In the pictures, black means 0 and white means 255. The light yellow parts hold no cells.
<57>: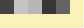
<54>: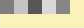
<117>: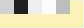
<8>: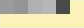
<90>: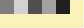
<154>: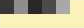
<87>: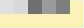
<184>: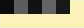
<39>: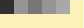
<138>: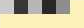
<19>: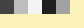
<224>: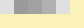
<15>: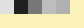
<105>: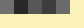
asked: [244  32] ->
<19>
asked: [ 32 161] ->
<19>
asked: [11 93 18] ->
<184>

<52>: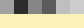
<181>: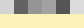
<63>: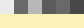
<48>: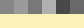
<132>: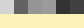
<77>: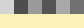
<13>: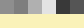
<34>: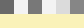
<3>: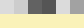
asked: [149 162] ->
<181>
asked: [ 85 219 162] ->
<3>
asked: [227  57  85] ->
<13>

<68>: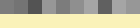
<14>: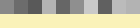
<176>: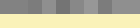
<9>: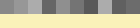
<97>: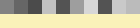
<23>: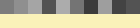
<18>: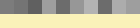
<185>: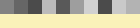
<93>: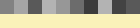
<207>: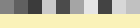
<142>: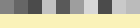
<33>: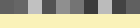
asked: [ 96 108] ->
<9>
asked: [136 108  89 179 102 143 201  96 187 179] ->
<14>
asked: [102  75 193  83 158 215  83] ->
<97>
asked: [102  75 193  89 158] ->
<142>
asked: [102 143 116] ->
<9>
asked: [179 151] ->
<93>
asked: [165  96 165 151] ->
<68>

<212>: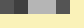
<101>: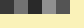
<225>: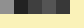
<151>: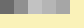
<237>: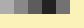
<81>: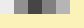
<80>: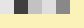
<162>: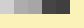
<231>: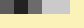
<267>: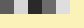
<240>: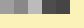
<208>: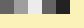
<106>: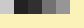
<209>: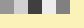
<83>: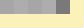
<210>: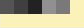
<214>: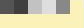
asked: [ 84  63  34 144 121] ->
<210>
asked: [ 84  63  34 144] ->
<210>
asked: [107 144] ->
<151>
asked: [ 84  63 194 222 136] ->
<214>
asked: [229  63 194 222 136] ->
<80>
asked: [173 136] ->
<237>

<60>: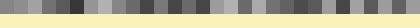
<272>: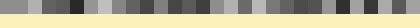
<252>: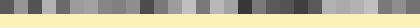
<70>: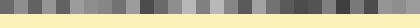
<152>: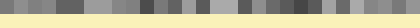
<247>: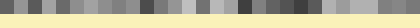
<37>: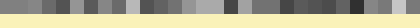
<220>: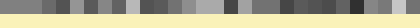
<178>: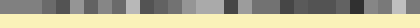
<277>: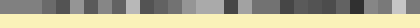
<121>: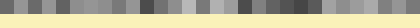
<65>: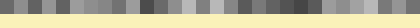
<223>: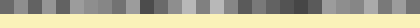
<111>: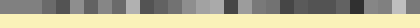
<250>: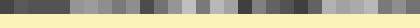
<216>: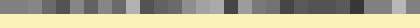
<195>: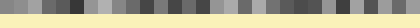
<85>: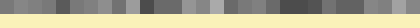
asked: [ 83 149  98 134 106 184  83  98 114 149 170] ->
<178>
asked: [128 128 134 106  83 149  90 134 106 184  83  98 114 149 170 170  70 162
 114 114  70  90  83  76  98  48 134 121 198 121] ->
<37>
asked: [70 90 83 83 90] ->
<216>

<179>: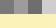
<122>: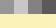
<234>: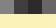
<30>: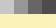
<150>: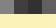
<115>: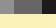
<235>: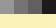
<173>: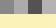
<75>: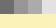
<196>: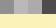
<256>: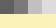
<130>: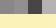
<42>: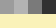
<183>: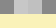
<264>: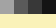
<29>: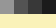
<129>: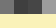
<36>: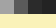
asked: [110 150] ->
<75>
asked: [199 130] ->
<122>
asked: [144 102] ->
<115>
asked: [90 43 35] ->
<36>

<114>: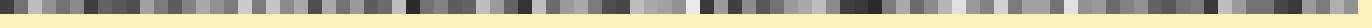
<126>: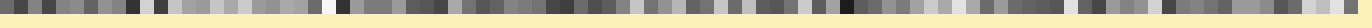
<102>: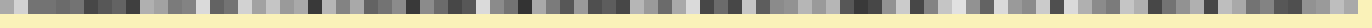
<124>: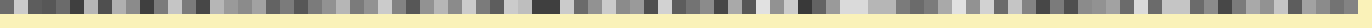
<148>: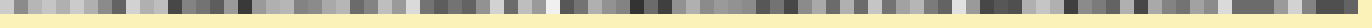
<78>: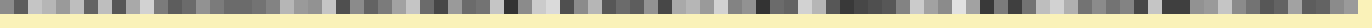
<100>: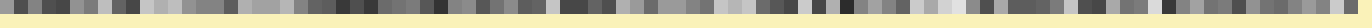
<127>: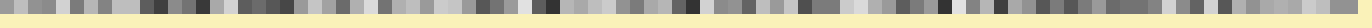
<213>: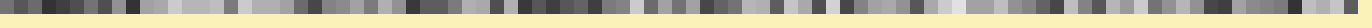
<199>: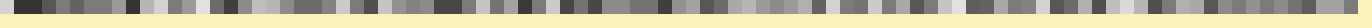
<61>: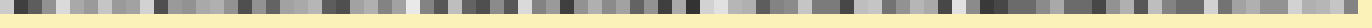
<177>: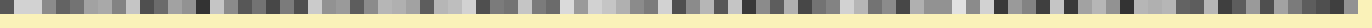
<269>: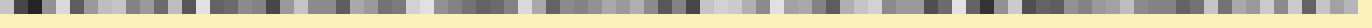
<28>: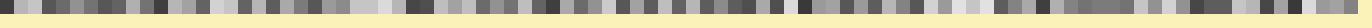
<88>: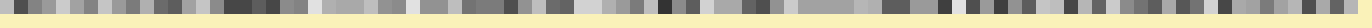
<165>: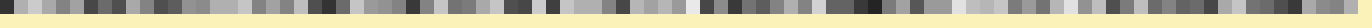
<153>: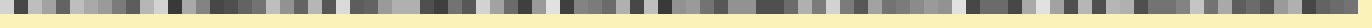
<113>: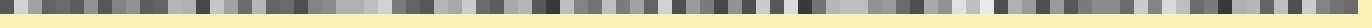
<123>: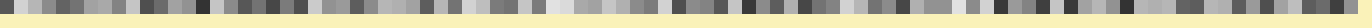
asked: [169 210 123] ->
<78>
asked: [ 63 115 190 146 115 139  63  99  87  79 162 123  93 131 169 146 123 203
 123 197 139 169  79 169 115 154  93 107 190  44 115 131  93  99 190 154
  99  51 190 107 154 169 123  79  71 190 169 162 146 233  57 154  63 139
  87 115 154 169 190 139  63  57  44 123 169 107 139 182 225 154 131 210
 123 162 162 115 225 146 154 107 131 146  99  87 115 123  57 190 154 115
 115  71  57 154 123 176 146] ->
<114>

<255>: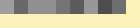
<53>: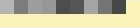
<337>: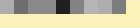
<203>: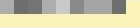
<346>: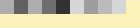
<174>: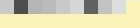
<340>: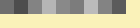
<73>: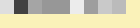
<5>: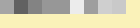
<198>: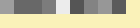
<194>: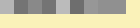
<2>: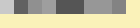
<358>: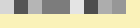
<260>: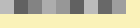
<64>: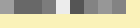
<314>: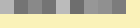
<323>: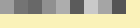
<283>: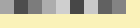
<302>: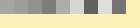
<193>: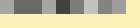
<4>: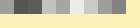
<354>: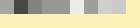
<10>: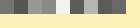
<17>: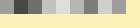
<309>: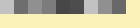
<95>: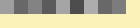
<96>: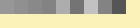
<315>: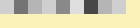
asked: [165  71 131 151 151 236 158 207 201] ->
<354>
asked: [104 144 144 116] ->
<255>
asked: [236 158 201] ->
<73>
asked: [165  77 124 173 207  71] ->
<283>
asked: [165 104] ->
<193>
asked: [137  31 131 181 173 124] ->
<337>

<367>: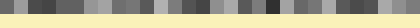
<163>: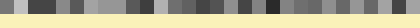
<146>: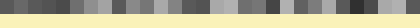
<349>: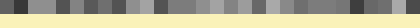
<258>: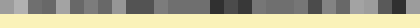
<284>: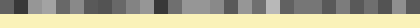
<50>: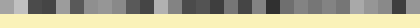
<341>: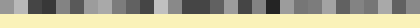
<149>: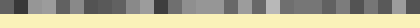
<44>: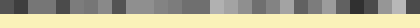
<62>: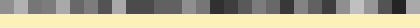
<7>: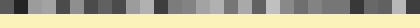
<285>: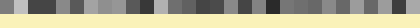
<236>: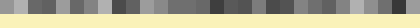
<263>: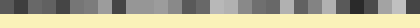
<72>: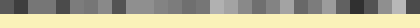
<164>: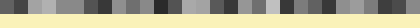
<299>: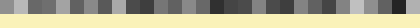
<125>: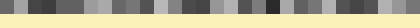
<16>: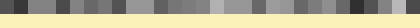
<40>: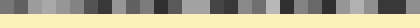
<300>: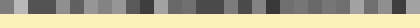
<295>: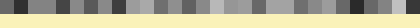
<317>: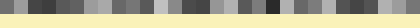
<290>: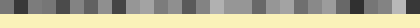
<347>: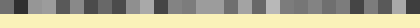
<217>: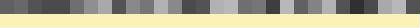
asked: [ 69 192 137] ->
<341>
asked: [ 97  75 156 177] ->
<7>
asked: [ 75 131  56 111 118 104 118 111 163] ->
<300>
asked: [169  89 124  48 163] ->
<367>
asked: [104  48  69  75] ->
<299>
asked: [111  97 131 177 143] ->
<236>
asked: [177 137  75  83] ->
<217>

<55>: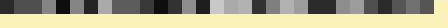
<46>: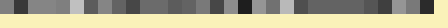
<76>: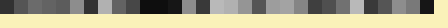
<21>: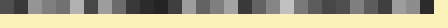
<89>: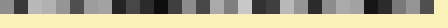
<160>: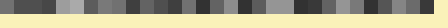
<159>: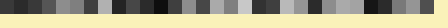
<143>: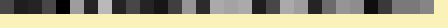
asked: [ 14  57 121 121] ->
<143>
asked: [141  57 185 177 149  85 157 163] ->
<76>
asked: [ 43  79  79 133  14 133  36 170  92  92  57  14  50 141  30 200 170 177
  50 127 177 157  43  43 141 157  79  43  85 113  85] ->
<55>
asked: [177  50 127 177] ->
<55>
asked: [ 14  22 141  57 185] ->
<76>
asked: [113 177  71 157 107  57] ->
<21>
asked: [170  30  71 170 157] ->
<143>

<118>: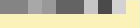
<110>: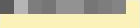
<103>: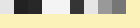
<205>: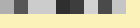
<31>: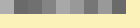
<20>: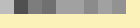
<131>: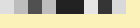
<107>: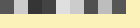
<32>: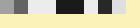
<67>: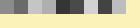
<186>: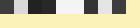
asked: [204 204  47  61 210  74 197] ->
<205>
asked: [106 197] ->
<67>
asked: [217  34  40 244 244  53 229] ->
<186>
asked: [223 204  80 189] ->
<107>
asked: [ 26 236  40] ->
<32>
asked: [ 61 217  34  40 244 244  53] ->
<186>

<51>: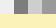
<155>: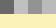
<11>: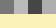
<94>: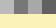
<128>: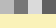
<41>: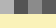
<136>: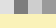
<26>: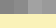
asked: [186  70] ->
<11>
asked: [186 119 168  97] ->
<94>

